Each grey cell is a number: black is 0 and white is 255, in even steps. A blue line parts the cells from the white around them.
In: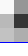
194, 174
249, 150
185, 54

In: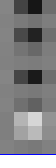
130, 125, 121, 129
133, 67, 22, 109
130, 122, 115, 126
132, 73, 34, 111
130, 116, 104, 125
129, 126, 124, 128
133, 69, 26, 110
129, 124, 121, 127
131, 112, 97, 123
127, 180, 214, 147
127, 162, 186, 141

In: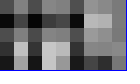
23, 162, 21, 197, 152, 25, 69, 46, 119
78, 129, 76, 134, 128, 79, 147, 137, 122
9, 68, 5, 60, 71, 11, 184, 178, 123
77, 127, 74, 132, 127, 78, 154, 143, 121
49, 192, 52, 198, 186, 50, 134, 132, 137

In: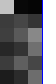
28, 43, 109
195, 8, 5
60, 70, 53
63, 89, 136
39, 51, 112
60, 95, 70

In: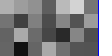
101, 17, 101, 169, 112, 84, 83
176, 157, 145, 94, 186, 211, 117
116, 64, 128, 76, 134, 83, 156
99, 170, 107, 70, 41, 134, 78

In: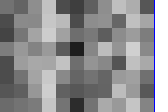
107, 115, 123, 197, 116, 44, 115, 170, 153, 197, 132
114, 100, 142, 194, 76, 62, 95, 142, 191, 173, 86
76, 138, 137, 198, 186, 76, 141, 145, 102, 192, 166
68, 118, 164, 205, 161, 110, 121, 93, 140, 156, 125
125, 152, 131, 154, 91, 29, 134, 189, 148, 208, 137
76, 157, 168, 166, 194, 110, 148, 136, 84, 192, 169
76, 115, 164, 200, 137, 101, 115, 101, 154, 160, 112
86, 95, 151, 206, 97, 87, 96, 100, 188, 154, 88

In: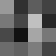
108, 98, 125, 68
153, 48, 93, 66
120, 70, 192, 39
72, 17, 166, 120

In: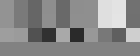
130, 130, 130, 130, 130, 130, 130, 130, 130, 130
147, 122, 102, 142, 105, 142, 143, 223, 227, 113
147, 122, 102, 143, 105, 143, 143, 223, 228, 112
158, 155, 81, 49, 169, 42, 152, 120, 95, 207
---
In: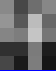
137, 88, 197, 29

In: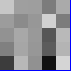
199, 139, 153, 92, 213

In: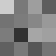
205, 124, 166, 117

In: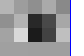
181, 179, 27, 159

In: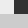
237, 204

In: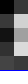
1, 209

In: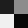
29, 8
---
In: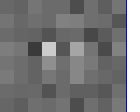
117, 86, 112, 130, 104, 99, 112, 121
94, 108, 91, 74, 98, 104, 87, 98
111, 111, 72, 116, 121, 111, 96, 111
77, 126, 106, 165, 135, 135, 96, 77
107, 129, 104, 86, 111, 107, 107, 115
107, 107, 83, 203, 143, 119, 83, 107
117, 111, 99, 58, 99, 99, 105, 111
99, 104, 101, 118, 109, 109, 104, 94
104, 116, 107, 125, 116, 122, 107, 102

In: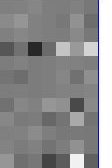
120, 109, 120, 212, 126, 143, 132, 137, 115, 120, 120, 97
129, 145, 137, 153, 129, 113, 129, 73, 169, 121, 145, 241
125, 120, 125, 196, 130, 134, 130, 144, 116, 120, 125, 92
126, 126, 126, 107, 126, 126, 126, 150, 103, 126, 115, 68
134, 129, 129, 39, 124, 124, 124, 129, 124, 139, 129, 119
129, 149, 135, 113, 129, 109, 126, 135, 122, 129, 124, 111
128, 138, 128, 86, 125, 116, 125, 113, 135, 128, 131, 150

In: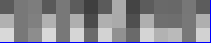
92, 175, 210
119, 120, 120
104, 110, 186
105, 111, 178
92, 175, 213
68, 79, 106
171, 170, 145
91, 176, 211
63, 75, 107
92, 175, 214
120, 120, 120
89, 177, 216
125, 128, 141
120, 120, 120
91, 177, 217

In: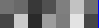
111, 70
194, 227
127, 124
80, 157
56, 42
105, 202
114, 69

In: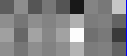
198, 99, 58, 99
120, 128, 121, 128
132, 124, 112, 124
24, 177, 253, 179
84, 142, 162, 142
119, 131, 135, 130
85, 142, 163, 142
141, 118, 103, 118
93, 142, 160, 142

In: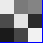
132, 43, 242
122, 227, 70
235, 75, 26
